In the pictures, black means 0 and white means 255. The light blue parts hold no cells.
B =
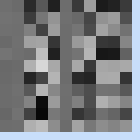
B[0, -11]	111
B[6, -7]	180
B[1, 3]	118
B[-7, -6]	109
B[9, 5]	110
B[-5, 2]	37
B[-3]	[108, 110, 131, 12, 155, 110, 128, 77, 176, 159, 133]
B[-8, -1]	134
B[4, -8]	190
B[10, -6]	108
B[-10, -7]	148
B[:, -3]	[27, 146, 163, 55, 23, 166, 170, 115, 176, 112, 141]
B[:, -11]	[111, 114, 112, 106, 116, 105, 106, 108, 108, 103, 109]
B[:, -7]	[32, 148, 157, 54, 32, 168, 180, 135, 155, 120, 141]
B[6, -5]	41
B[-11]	[111, 107, 42, 88, 32, 109, 57, 158, 27, 34, 58]
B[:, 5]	[109, 111, 109, 109, 109, 109, 108, 111, 110, 110, 108]
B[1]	[114, 112, 60, 118, 148, 111, 105, 70, 146, 156, 80]
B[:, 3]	[88, 118, 66, 164, 190, 215, 68, 180, 12, 8, 186]
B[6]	[106, 109, 37, 68, 180, 108, 41, 36, 170, 171, 52]
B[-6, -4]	57
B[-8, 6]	154
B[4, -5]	116

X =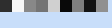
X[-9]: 46
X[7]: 19
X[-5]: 208
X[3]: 116

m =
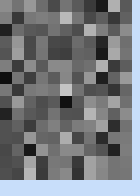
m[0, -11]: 141
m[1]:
[127, 56, 120, 126, 119, 185, 118, 73, 94, 56, 97]
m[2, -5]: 77
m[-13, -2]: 91
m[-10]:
[126, 60, 141, 90, 138, 137, 105, 112, 176, 58, 93]
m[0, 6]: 90
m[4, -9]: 74
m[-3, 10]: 125
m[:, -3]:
[25, 94, 126, 38, 25, 176, 31, 84, 123, 134, 161, 43, 84, 138, 135]
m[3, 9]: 155
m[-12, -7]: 72
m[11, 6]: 70
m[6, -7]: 92
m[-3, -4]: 101
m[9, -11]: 34
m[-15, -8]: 109
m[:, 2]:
[152, 120, 89, 73, 74, 141, 62, 121, 98, 89, 60, 151, 24, 165, 183]
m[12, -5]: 137
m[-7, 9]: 164
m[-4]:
[81, 79, 151, 102, 99, 173, 70, 115, 43, 119, 122]
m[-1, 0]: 79
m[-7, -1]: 112
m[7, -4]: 79
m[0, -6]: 116
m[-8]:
[120, 56, 121, 126, 118, 196, 114, 79, 84, 53, 102]
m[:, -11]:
[141, 127, 32, 92, 84, 126, 15, 120, 81, 34, 81, 81, 72, 75, 79]
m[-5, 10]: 114
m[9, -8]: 81

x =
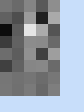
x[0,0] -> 117
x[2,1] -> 93
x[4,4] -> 158
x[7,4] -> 126
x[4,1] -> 93
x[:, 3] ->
[89, 32, 171, 138, 64, 136, 108, 104]
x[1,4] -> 170
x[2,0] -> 12
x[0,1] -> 106
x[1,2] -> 155
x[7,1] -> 112
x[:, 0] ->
[117, 97, 12, 60, 109, 64, 118, 119]
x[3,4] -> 105

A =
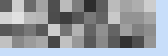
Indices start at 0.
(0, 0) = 94
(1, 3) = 181
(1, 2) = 186
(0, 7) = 45
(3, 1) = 137
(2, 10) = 159
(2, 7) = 100
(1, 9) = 201
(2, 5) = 116
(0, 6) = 125
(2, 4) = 206
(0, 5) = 187
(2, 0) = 87
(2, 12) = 141
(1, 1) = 225

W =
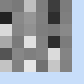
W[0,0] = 128
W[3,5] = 124
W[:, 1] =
[121, 137, 134, 122, 135, 129]
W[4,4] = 219
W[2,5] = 137
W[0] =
[128, 121, 191, 125, 61, 124]
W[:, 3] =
[125, 128, 126, 130, 132, 113]

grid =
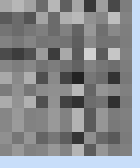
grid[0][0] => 167
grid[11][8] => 104
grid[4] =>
[75, 60, 80, 155, 60, 169, 90, 209, 91, 198, 129]
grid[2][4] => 107
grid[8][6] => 49
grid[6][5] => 67
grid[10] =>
[135, 155, 130, 132, 153, 129, 179, 90, 150, 121, 126]
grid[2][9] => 137
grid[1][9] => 190
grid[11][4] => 119
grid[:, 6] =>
[166, 185, 99, 94, 90, 98, 35, 184, 49, 179, 179, 52, 180]
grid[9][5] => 130
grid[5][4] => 125
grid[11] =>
[144, 118, 149, 100, 119, 93, 52, 142, 104, 89, 123]
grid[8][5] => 66
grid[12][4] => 152
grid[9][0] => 134
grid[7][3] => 140
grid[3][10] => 125
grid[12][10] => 128
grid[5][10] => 125
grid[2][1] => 107
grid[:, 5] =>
[95, 175, 129, 115, 169, 113, 67, 142, 66, 130, 129, 93, 131]
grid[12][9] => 124
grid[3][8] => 115
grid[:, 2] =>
[162, 84, 119, 133, 80, 136, 175, 118, 177, 129, 130, 149, 129]
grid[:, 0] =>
[167, 90, 116, 130, 75, 134, 169, 123, 172, 134, 135, 144, 133]

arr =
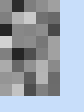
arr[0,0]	141
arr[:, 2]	[126, 202, 133, 140, 79, 146, 94, 77]
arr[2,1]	136
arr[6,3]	181
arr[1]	[127, 179, 202, 113, 105]
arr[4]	[128, 37, 79, 127, 161]
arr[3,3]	119
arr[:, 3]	[142, 113, 141, 119, 127, 179, 181, 128]
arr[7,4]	108

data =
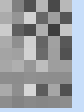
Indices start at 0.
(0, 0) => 186
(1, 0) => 171
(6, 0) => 141
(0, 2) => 81
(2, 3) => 175
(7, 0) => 170
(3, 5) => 88
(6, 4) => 141
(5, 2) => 151
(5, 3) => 189
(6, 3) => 142
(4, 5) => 81
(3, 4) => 161
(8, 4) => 136
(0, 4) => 73

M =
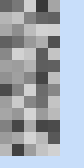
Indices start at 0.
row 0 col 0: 100
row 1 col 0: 181
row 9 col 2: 212
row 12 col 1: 65
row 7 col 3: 108
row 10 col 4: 75
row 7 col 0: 75
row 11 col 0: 155
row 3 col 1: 112
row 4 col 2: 197
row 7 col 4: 135
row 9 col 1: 151
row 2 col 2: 188
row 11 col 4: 88
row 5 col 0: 161
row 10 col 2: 170
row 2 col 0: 167

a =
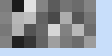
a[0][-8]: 124
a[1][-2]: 86
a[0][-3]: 116
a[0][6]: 107
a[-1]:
[130, 33, 54, 100, 159, 122, 108, 156]
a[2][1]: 177
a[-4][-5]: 132
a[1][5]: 173
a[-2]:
[120, 177, 84, 104, 214, 129, 185, 108]
